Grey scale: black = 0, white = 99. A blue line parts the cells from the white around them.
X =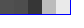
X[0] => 31
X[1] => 30
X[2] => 21
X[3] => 73

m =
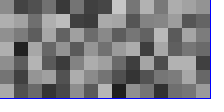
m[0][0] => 54
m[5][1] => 25
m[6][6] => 35
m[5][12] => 48
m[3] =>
[68, 13, 65, 40, 57, 35, 58, 44, 60, 67, 24, 65, 37, 46, 41]
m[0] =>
[54, 26, 31, 44, 22, 45, 25, 27, 77, 46, 69, 47, 67, 63, 57]
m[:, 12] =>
[67, 61, 35, 37, 69, 48, 43]
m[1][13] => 33
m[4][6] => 67
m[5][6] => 54
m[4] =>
[55, 36, 70, 35, 23, 51, 67, 62, 41, 24, 64, 30, 69, 69, 25]
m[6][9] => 56
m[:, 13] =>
[63, 33, 64, 46, 69, 65, 46]
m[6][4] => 28
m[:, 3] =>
[44, 68, 65, 40, 35, 62, 20]
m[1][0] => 68
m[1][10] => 51
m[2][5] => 62
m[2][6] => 42
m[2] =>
[56, 48, 36, 65, 38, 62, 42, 53, 36, 46, 38, 72, 35, 64, 48]
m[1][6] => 23
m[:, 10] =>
[69, 51, 38, 24, 64, 32, 45]
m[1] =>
[68, 63, 43, 68, 73, 25, 23, 66, 64, 33, 51, 52, 61, 33, 39]
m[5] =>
[45, 25, 58, 62, 32, 67, 54, 45, 31, 20, 32, 46, 48, 65, 40]
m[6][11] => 19

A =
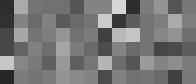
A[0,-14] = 18
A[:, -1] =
[46, 49, 43, 36, 48, 47]
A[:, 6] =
[51, 45, 48, 41, 46, 51]
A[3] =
[28, 39, 50, 43, 64, 48, 41, 30, 51, 41, 45, 27, 29, 36]
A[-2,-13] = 52
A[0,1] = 66
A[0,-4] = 48
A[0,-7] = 51
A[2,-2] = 57
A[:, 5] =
[33, 41, 44, 48, 37, 53]
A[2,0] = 27
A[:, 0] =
[18, 19, 27, 28, 77, 15]
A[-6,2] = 45
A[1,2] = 41
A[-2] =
[77, 52, 47, 37, 59, 37, 46, 70, 42, 33, 60, 51, 55, 48]
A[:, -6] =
[83, 21, 72, 51, 42, 50]
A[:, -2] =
[33, 66, 57, 29, 55, 25]
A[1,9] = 36
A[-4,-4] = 45
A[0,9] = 18

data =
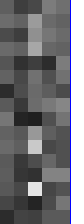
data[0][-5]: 37
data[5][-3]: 44
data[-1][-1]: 35
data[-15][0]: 42
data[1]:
[42, 38, 60, 41, 38]
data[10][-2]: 28
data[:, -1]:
[43, 38, 41, 38, 48, 44, 29, 52, 45, 32, 31, 31, 51, 32, 46, 35]
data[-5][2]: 30
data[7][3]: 47
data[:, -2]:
[48, 41, 46, 40, 17, 31, 36, 47, 31, 37, 28, 40, 51, 27, 29, 35]
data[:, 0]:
[37, 42, 29, 41, 33, 38, 17, 35, 46, 38, 41, 35, 36, 34, 27, 17]
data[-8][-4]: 14
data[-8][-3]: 12
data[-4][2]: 19
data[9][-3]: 59
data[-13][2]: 65
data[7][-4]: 22
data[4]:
[33, 19, 24, 17, 48]

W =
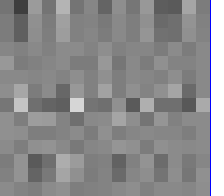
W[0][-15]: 45
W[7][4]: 37
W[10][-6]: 56
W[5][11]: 50
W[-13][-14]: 37
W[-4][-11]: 53
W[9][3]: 49
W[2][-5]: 58
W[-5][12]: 52
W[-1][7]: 51
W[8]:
[56, 49, 61, 60, 51, 43, 53, 54, 64, 55, 45, 58, 50, 54, 54]
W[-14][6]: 52
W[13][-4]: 53
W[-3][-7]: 38
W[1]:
[48, 37, 56, 48, 62, 50, 51, 47, 53, 49, 56, 41, 43, 57, 50]
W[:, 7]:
[39, 47, 48, 55, 59, 56, 63, 43, 54, 56, 53, 50, 51, 51]
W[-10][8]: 46
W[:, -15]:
[45, 48, 48, 52, 59, 53, 55, 46, 56, 56, 54, 48, 50, 54]
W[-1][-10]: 49
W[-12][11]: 44
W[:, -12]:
[45, 48, 49, 50, 52, 53, 54, 39, 60, 49, 57, 43, 47, 54]
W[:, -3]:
[35, 43, 43, 54, 51, 55, 64, 43, 50, 52, 54, 54, 55, 53]
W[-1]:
[54, 51, 49, 54, 56, 49, 50, 51, 53, 55, 50, 53, 53, 52, 55]
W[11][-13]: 35
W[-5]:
[56, 55, 49, 49, 51, 54, 48, 56, 49, 52, 53, 52, 52, 49, 54]
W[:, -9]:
[52, 51, 52, 51, 48, 50, 50, 45, 53, 48, 52, 49, 48, 50]
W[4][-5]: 48
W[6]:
[55, 65, 48, 54, 40, 59, 50, 63, 49, 56, 51, 56, 64, 41, 53]
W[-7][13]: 34

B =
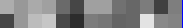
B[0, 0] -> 67
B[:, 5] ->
[27, 17]
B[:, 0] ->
[67, 27]
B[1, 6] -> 48
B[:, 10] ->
[48, 88]
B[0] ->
[67, 59, 66, 62, 41, 27, 62, 62, 44, 40, 48, 25, 49]
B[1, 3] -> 77

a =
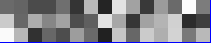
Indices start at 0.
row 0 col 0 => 41
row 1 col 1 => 40
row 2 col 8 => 77
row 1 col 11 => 70
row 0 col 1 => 39
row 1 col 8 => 65
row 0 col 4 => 43
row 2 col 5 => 61
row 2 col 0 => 97
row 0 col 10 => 22
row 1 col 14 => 24
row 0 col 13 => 98
